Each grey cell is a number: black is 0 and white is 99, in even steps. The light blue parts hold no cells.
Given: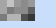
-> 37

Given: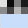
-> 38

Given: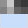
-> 33

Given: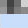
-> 53

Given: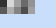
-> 62

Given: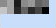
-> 0

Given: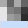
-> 22
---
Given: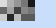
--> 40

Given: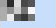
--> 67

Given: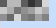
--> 78

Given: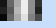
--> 13

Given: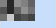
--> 32

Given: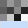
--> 36

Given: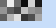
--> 58

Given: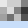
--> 68

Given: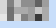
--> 83

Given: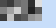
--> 51
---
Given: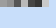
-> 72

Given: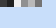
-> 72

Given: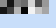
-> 82

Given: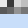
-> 84

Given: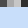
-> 66

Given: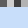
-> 69

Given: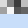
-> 85
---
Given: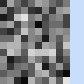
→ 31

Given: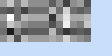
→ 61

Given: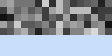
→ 13

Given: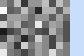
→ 74

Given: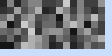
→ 25

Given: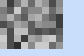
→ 30

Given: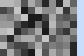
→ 72

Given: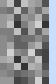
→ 59
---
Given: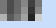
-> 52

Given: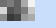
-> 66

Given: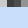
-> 57

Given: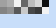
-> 40

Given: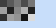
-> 29

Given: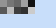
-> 62

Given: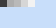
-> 83
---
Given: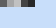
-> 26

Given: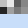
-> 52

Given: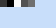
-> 32

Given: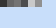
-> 30

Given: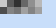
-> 40

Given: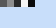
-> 95

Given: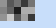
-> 22

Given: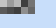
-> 24
